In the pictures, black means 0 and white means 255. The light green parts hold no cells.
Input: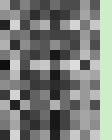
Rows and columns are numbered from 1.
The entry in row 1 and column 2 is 76
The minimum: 15
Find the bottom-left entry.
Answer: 45
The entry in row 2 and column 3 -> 97
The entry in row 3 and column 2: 211
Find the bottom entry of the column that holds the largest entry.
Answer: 199
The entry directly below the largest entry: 165
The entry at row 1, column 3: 129
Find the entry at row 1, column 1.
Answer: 177
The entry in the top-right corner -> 86
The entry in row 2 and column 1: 141
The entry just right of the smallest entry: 211
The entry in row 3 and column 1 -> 33
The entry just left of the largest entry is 187
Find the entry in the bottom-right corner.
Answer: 199
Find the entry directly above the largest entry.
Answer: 108
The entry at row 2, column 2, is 153
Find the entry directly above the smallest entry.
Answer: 119
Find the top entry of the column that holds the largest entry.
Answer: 76

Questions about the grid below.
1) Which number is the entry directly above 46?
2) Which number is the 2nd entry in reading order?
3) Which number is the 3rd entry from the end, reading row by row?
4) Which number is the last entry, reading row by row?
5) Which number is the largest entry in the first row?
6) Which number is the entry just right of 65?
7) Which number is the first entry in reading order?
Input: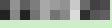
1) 106
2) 146
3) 46
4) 95
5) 201
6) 75
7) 75
